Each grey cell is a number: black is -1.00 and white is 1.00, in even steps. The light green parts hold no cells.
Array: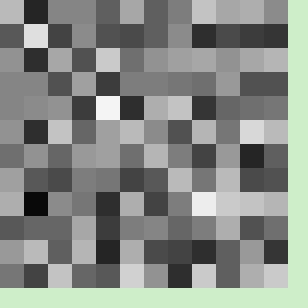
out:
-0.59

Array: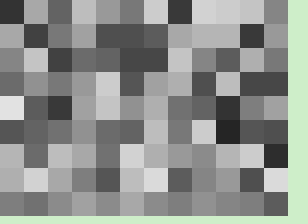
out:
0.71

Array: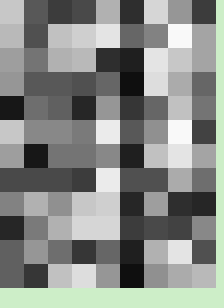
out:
-0.37

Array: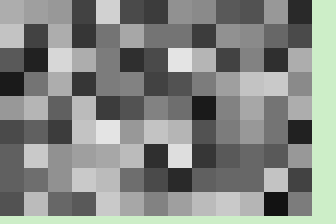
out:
-0.48

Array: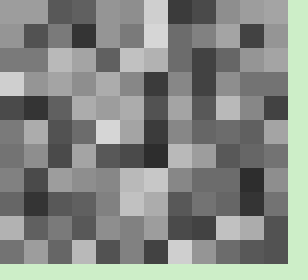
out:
-0.36

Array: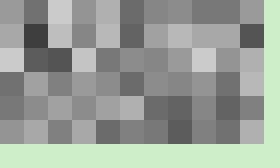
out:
0.00

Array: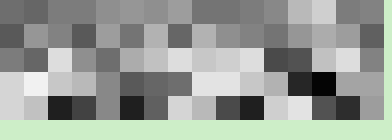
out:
0.29

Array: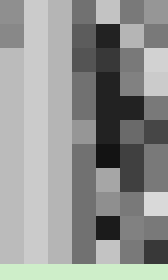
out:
-0.05
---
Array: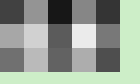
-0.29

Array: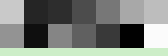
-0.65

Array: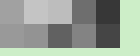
0.48

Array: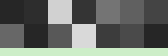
0.64

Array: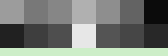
0.05

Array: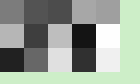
0.49
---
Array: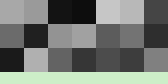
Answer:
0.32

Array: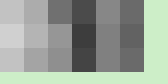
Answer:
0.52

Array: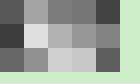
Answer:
-0.31

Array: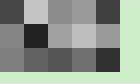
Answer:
-0.44

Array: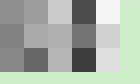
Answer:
0.12

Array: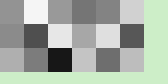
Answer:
0.15

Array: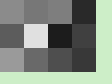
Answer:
0.09

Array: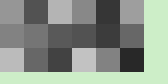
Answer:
0.18

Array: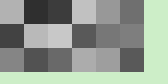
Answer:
0.40

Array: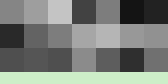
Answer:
0.04
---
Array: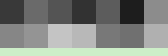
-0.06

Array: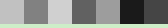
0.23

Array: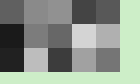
-0.53

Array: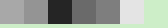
-0.17

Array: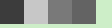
0.56

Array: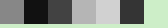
0.42

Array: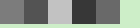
0.52

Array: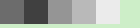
0.17

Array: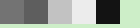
0.52

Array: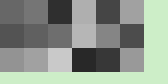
-0.69
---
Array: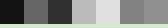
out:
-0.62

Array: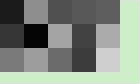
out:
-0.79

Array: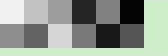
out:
-0.81

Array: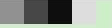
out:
-0.44

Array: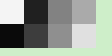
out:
-0.75

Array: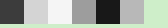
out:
-0.53
